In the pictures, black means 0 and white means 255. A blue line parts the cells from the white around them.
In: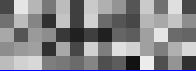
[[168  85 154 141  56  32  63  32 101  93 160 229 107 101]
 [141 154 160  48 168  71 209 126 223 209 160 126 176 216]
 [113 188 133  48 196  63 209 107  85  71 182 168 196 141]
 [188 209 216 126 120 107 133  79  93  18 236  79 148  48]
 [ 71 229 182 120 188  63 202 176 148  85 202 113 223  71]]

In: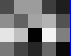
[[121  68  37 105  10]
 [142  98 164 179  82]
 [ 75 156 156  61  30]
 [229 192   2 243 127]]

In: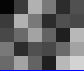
[[121  44  80  72 106 163]
 [  4  59 177 121  44  80]
 [ 72 106 163  99  31 184]
 [106 163  99  31 184 211]
 [ 59 177 121  44  80  72]]

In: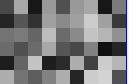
[[107  80 107 168  86  72 130  17  37]
 [ 37  86  50 160 138 160 204 160  57]
 [ 29 101 196  29  43 174  65 204 181]
 [174 115  93 130 174  37 204 211  80]
 [115 122 101 188 107 138 196 181 145]
 [ 72 168  23 153  80 153 168  23 122]]

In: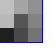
[[ 31  73 116]
 [184  85 131]
 [192 164 144]]

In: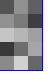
[[ 56 109 166]
 [145 122  62]
 [ 84 145  96]
 [197 181 159]
 [137 209 103]]
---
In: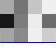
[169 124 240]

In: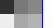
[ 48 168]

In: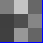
[126  78 101]

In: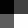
[  2 254]

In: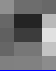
[144  36  60 195]

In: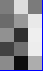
[125 152 239]

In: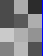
[ 75  89 147]

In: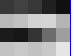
[ 56 193  52 200]

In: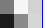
[123 138]
